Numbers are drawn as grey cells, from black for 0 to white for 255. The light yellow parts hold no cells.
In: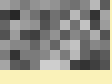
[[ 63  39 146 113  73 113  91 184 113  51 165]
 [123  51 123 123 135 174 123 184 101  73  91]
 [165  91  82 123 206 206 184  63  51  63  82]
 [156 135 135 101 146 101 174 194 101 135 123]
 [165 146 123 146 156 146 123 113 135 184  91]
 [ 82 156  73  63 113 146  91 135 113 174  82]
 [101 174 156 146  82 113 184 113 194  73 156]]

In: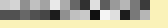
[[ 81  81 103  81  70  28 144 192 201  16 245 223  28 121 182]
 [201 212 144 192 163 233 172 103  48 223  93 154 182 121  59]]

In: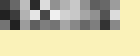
[[116  33 156  95 126 116 166 136 104 126  51 136]
 [ 33  60 178 229  71 240 209 200 166 145  83 220]
 [ 60 104 189  42 220 145 178 200 145  95 104 156]]

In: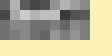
[[113 124 136 113 101 147 124 147 124]
 [113 136 136 113 113 124 101 136 124]
 [ 70 168 203 179 191 191  58  81  90]
 [101 179  90  70  81 147 179 157 136]]

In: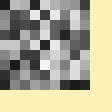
[[106  28 135  49 244 190 126 221 178]
 [ 73  49 178 106 221  95  37 116  84]
 [147  61  73  61 199  95  84 211 147]
 [135  73  95 232  61 232 126 221 126]
 [ 49 106 169 106  73 211 159 221 147]
 [ 37 135 106 159 135 169  49  28  37]
 [135 169  61  61 178 211 178  73 199]
 [ 28 190 178  37 211 178 159 147  61]
 [199 199 126 221  37 232 147  95  84]]

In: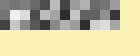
[[127 117 127 106  77 188  68 155 176 106 117 155]
 [ 68 198 136  88  56 136 176 155  45 208 220 165]
 [117 240 220  77 188 165  45 198  97  97 145  56]]

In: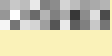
[[245 117 223 212 159  85 233  94 128 200 117]
 [170 200 189 233 128 140 212 189 159 170 180]
 [150 254 150 106 180 128 170  55 140 223  75]]
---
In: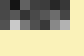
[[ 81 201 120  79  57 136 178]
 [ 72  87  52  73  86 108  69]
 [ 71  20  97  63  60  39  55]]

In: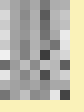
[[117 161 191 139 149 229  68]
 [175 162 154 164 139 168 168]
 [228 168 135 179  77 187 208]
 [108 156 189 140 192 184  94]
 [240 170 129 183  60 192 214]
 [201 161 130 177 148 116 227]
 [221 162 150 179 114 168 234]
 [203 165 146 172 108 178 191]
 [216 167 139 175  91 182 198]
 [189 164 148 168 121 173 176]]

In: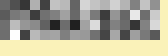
[[110 254  65 185 160 164 127 158 153 113  69 167  69 159 121  89]
 [111 188 150 139  97  34 109  32 162 219  83 129 107  53 130 216]
 [ 91 121 131  61 113 128 161 104 181 122  60 149 103 232 110 203]
 [105  80  54 176  65 194 185 100 213 195 180 209 180 129 195 145]]

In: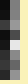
[[ 40 147]
 [ 56 102]
 [ 47 137]
 [ 22 231]
 [ 14  75]
 [ 60 152]
 [ 17 129]
 [ 12 126]]

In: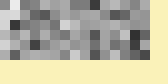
[[174  96 165 175 170 164 134 202 162  84 145 189 128  99  73]
 [210 177 147  66 134 157 171 148 156 113 162 114 133  62 166]
 [183 148 181 129 173 136 120 166 147  85 164 142 192  49 100]
 [212  55 119 131 145 117 210 186 157 161 168 178 160 146 151]
 [214 217 160 103  88 141 167 153 165 168 139  86 102 154 149]
 [139 235 122 131 177 161 170 123 124  59 168 184 156 133 171]]

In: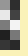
[[ 54  41]
 [ 32 120]
 [123 243]
 [232  66]
 [150  46]]

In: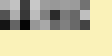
[[ 20 100   5 151 168 105 128 105  67]
 [ 82 174  55 188 127  42 122 104 191]
 [175 194  60 200 157 152 158 155 114]]

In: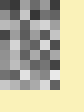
[[199 181 147 170 216  97]
 [114  98 225 154 134 233]
 [149 189 149  99 117  67]
 [145 180  97 170  95 168]
 [136 212 128  98 217  77]
 [ 69 157  92 157  89 196]
 [186 174  97 191 211 159]
 [144  86 198  54 114  99]
 [ 73  56 160 107 154  59]]
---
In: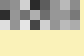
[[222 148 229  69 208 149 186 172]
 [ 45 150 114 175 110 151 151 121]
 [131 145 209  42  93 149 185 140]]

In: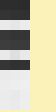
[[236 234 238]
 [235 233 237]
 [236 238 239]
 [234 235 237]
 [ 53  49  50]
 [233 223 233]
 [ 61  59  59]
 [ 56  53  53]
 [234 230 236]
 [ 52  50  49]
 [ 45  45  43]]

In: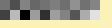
[[ 65 186   2 156  47 158 130  85 172 225]
 [115  79 131 103 114 126 111 145 113 132]]

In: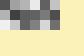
[[240 200  98 129 214 111]
 [179  64  94  98 122  78]
 [ 84 161 180 234  97 195]]

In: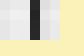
[[230 236 235  40 226 234]
 [230 236 236  39 226 234]
 [234 240 239  36 231 238]
 [229 234 234  41 223 232]]

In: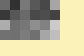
[[113 112 124 112 166 190]
 [173 111 119 142 129 203]
 [ 56  87 106  73  77  66]
 [106  49 120  88  72 166]]

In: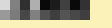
[[153 123  71 128  81  62  84  72  63]
 [217 128  48 175   9  28  64   9  50]]

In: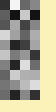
[[108  35 136  48]
 [117 141 187 220]
 [100 204 176 174]
 [129  37 221 108]
 [196 123 150  53]
 [151  36  63 165]
 [214 161 100 173]
 [ 85 169  67 134]
 [ 95  19 201  19]
 [ 49 244 104 135]]
